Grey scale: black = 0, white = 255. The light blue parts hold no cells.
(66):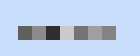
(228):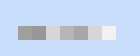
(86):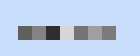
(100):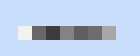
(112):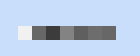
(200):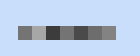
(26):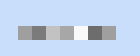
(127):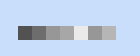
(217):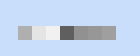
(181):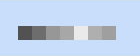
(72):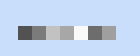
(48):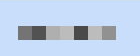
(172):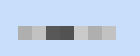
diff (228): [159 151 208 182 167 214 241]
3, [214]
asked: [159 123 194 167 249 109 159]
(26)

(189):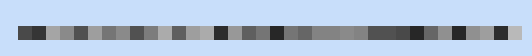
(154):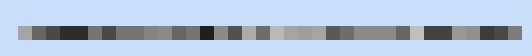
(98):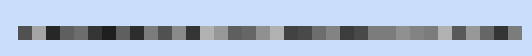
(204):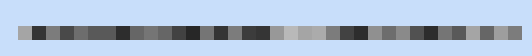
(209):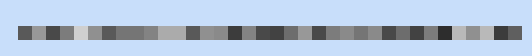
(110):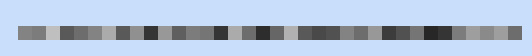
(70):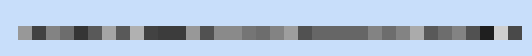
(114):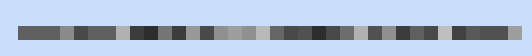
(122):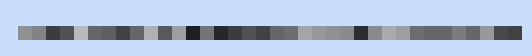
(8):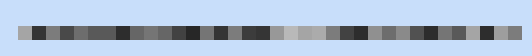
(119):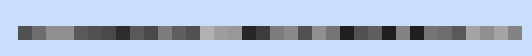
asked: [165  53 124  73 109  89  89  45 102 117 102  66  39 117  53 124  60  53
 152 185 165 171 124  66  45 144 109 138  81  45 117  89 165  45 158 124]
(8)
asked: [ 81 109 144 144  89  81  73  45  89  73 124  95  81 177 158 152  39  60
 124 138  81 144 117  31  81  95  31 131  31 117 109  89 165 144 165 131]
(119)
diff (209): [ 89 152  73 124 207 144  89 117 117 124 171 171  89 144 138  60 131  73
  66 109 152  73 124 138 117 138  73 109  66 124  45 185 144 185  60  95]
10, [131]

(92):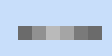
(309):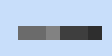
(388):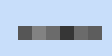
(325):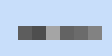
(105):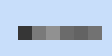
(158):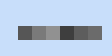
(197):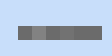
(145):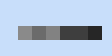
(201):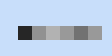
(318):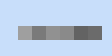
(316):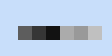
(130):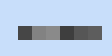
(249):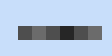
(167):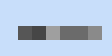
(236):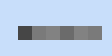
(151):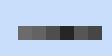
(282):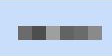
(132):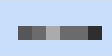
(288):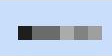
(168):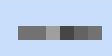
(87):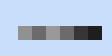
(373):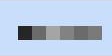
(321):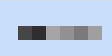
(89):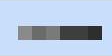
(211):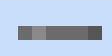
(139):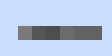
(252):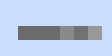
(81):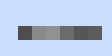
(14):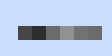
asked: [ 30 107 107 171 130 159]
(288)
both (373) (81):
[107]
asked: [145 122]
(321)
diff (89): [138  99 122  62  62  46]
2, [107]
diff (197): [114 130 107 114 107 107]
1, [107]
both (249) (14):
[107]

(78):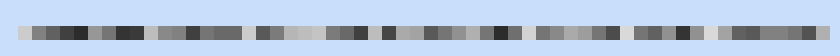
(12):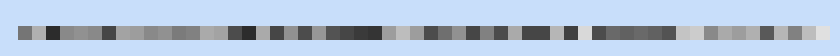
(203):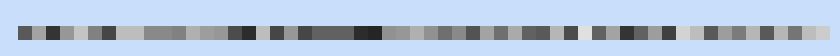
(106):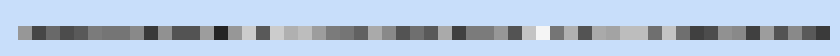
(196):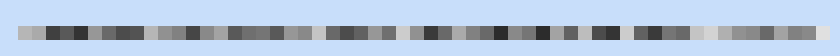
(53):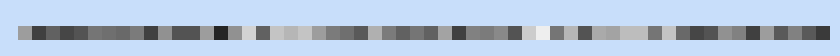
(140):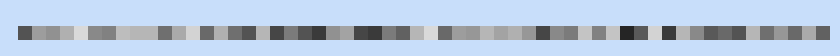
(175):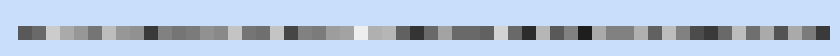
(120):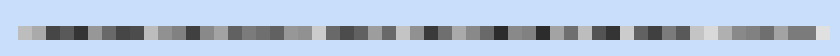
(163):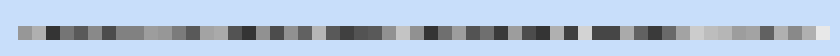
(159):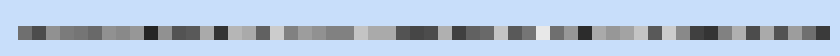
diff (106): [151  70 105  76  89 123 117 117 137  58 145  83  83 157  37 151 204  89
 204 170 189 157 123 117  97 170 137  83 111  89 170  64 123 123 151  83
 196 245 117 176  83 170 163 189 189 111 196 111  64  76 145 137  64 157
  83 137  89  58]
20, [176]
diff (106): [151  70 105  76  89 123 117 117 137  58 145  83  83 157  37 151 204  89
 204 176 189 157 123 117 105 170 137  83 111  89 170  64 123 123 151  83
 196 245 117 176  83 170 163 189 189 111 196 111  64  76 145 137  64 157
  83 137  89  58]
25, [97]
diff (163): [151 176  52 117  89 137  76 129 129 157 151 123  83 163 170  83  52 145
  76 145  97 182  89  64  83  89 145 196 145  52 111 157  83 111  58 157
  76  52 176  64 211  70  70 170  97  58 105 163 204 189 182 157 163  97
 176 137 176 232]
13, [89]

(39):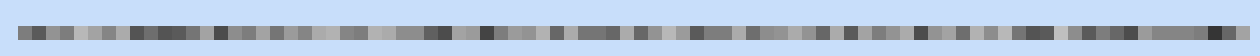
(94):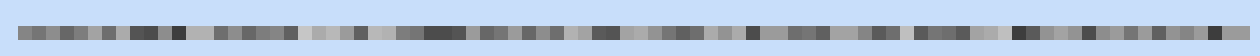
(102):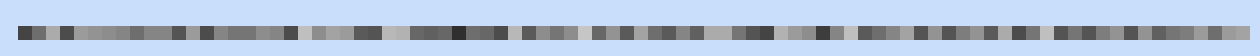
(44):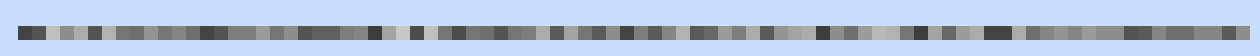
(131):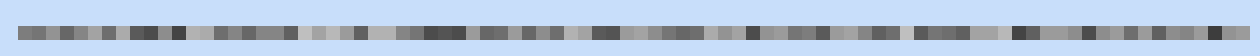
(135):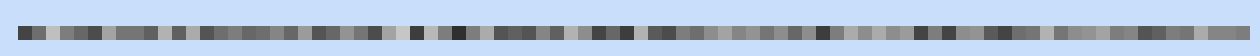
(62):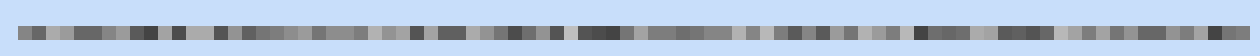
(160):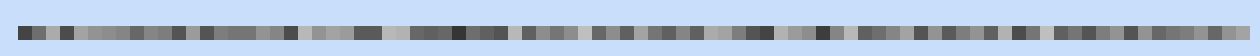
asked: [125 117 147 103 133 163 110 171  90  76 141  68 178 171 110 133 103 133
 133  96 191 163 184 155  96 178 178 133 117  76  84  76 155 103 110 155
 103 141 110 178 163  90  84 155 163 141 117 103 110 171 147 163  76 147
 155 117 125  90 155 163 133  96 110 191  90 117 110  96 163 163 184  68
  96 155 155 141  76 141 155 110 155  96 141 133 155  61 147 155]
(131)
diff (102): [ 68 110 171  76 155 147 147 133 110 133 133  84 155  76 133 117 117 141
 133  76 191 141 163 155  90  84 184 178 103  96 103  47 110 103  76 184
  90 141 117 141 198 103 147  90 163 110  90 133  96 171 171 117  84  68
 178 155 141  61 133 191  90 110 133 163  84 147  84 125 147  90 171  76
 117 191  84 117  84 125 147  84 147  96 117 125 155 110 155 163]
7, [141]

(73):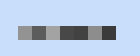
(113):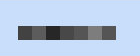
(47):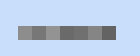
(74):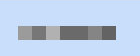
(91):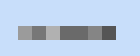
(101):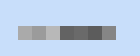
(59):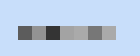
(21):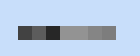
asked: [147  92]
(73)
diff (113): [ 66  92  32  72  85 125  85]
3, [39]
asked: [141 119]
(47)

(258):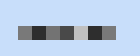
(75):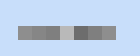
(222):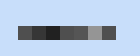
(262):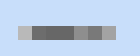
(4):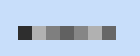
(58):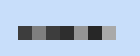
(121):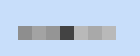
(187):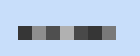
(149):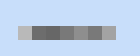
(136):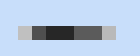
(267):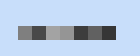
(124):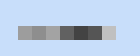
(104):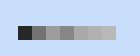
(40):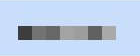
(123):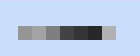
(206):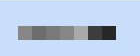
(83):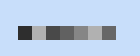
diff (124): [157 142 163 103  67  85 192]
4, [97]
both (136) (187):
[79]

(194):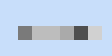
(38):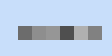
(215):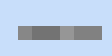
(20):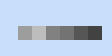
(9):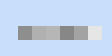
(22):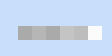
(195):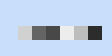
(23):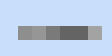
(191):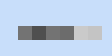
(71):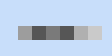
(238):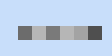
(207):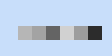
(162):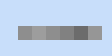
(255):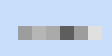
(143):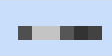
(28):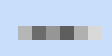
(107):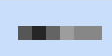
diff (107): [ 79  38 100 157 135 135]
1, [86]
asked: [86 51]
(143)
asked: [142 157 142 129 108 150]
(162)
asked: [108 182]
(238)
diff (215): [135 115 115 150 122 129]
5, [129]
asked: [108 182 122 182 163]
(238)
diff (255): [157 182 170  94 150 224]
5, [157]

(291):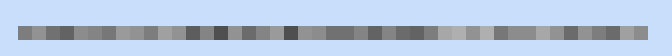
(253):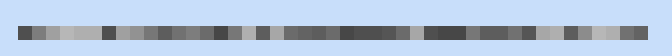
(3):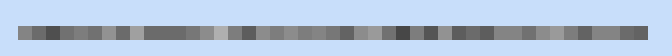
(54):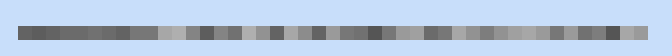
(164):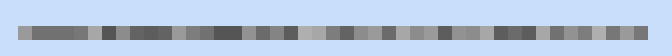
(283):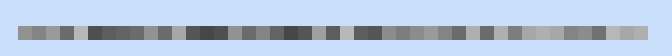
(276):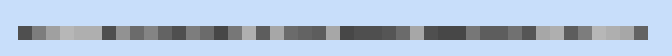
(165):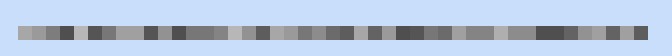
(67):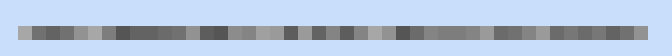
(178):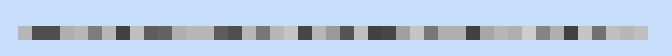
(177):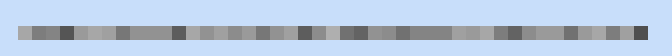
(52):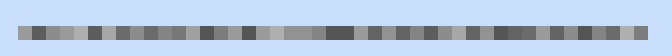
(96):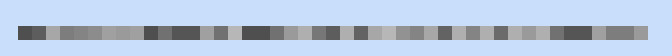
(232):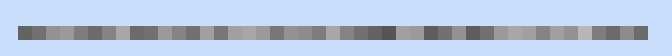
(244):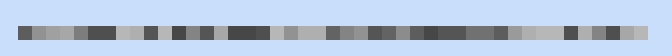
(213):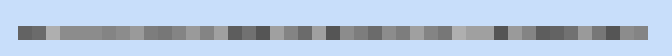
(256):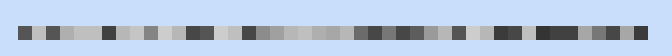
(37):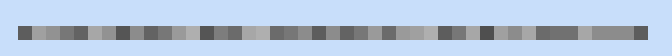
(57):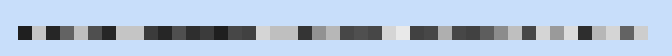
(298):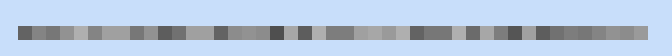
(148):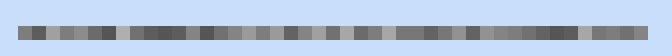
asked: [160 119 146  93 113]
(298)
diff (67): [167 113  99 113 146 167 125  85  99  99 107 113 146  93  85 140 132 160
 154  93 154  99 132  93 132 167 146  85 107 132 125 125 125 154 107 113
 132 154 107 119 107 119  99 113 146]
33, [132]

